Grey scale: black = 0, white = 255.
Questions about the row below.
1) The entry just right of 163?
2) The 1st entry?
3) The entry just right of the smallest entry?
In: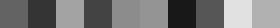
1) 67
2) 99
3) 86

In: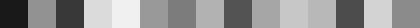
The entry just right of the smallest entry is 146
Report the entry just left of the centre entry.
124

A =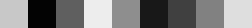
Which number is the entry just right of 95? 237
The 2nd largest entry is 222
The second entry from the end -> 129
